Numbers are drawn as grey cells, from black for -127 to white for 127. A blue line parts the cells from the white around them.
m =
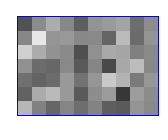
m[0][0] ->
-45
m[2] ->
[80, 44, 18, 10, -49, 16, 41, 37, 0, 9]
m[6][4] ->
-17
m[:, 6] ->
[26, -27, 41, -54, 73, 27, -33]
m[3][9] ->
8
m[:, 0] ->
[-45, 7, 80, 17, -15, -29, 55]
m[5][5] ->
13
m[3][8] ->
60
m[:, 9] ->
[12, 20, 9, 8, 23, 12, 9]
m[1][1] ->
103
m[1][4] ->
8
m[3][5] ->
6
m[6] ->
[55, 2, -25, 5, -17, 3, -33, -37, 20, 9]
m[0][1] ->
11
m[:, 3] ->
[7, 25, 10, 9, 25, 25, 5]
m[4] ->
[-15, -28, -19, 25, -13, 22, 73, 51, -5, 23]
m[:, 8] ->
[-18, -20, 0, 60, -5, 29, 20]
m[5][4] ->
-37

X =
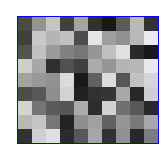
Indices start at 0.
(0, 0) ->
-53
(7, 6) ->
-29
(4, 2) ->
16
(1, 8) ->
57
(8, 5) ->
38
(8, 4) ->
-39
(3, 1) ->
39
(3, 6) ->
21
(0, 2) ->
69
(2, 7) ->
97
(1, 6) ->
30
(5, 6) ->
-74
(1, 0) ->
-63
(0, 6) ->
-103
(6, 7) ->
-15
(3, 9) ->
105
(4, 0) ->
34
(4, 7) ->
-41
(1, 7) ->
17
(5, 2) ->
14
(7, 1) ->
68
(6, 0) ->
84
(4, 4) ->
-101
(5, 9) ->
79
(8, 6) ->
-78
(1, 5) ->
101
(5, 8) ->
-87

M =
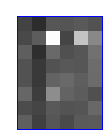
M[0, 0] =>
-60
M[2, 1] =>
-81
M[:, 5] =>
[-45, 8, -14, -19, -20, -47, -23, -36]
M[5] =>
[-25, -66, 13, -28, -35, -47]
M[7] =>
[-32, -63, -41, -53, -37, -36]
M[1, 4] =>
68
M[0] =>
[-60, -83, -41, -43, -38, -45]
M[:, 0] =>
[-60, -54, -33, -45, -45, -25, -51, -32]
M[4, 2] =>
-28
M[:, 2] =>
[-41, 125, -22, -45, -28, 13, -38, -41]
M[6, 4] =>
-42
